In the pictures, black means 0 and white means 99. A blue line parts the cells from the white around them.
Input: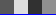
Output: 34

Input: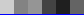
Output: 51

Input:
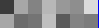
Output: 71

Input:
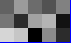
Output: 70

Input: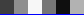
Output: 55

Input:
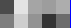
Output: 67

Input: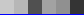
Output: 63

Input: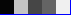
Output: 39

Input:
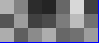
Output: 70

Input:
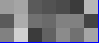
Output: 67
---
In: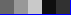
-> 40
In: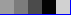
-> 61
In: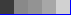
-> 23
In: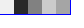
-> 93
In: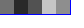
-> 44
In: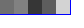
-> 43
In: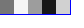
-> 46
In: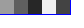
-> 61
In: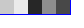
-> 78
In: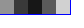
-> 57
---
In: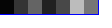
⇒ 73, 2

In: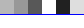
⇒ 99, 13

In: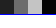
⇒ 76, 2

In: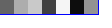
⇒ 95, 5

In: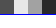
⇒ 90, 16

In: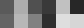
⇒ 86, 15

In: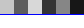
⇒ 84, 9

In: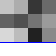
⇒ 84, 13

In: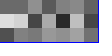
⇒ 86, 16

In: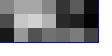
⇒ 81, 1
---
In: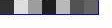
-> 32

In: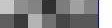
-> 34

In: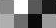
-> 4

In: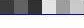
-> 61

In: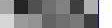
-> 47

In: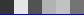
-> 75
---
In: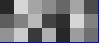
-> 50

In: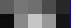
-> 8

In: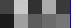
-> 46

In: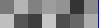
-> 67

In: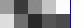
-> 29

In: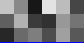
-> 45

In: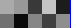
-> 55

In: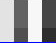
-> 27

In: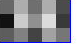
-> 22
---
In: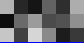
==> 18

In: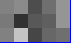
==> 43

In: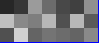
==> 25

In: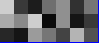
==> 19

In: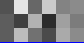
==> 51

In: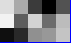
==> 0
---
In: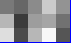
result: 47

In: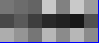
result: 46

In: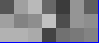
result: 33

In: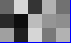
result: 40

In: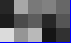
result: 15

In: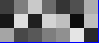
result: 24

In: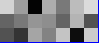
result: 82

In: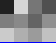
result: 13
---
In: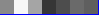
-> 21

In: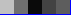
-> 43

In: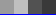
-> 60

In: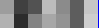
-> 65

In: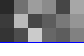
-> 79

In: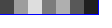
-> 48

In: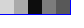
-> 66

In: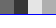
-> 41

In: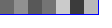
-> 45

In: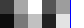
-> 47
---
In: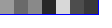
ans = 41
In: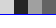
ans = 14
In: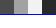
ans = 63
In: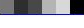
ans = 18
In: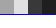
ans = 87
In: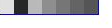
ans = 15
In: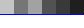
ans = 46
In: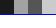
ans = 63
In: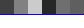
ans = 50
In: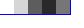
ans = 83
